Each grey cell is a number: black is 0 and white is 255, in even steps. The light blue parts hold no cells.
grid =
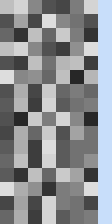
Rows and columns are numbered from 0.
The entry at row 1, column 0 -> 81
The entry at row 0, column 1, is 212
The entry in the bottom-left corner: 103
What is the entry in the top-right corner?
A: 212
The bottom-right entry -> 124
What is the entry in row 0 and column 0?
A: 191
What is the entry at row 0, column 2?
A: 135
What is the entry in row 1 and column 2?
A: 70
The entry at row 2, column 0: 103
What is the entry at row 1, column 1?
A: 163

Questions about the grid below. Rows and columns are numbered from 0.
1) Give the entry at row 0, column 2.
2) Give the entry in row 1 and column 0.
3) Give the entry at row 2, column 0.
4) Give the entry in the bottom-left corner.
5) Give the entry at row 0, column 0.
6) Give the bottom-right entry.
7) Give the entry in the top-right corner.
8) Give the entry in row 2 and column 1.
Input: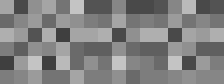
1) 144
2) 106
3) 175
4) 125
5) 165
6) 134
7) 83
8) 155

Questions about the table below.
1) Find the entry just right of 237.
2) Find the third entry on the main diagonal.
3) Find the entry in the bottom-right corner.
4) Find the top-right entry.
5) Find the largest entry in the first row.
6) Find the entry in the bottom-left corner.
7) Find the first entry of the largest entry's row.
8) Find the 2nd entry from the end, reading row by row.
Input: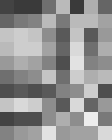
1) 121
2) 196
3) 217
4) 101
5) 186
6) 130
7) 67
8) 162

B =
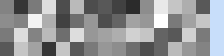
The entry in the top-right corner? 88
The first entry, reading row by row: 131
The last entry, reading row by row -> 131
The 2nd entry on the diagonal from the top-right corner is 162
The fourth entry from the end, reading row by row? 100
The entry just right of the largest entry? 122
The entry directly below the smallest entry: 162
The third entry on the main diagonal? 131
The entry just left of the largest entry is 151
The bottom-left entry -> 88
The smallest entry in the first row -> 43
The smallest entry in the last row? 54
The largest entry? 255
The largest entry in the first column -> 141
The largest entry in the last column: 197
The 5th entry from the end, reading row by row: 77
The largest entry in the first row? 233
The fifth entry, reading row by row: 77

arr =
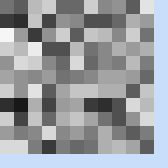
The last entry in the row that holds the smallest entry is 186
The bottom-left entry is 217
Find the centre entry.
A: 124
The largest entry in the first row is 227
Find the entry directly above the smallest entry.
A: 146
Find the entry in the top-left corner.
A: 114
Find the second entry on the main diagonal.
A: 46
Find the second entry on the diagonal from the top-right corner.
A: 175
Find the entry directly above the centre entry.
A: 217
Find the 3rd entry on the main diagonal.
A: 58
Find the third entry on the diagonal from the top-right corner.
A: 136
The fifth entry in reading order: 104
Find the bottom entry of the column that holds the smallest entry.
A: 217
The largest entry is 246
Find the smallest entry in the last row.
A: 58
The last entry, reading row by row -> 92
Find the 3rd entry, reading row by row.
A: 186
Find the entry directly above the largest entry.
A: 58
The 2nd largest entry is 236

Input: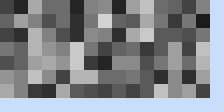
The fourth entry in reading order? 108
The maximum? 210
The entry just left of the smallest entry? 118
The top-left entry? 67
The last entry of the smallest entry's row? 27
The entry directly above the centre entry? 129
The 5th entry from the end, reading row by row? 90
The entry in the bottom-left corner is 169
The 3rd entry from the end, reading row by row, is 138
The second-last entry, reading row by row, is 159
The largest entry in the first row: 192
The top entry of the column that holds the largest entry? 138
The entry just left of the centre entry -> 118
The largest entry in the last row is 192
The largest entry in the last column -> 192
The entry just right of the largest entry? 99
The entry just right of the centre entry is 99
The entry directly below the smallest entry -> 118
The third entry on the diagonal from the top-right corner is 90
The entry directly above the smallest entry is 129
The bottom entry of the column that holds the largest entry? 67
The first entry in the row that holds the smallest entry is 99
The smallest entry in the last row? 47
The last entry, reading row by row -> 67
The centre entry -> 67

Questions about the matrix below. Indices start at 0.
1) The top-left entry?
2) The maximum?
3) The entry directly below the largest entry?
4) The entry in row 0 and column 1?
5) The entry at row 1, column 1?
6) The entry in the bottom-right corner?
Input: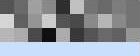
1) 84
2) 213
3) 182
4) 105
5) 96
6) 149
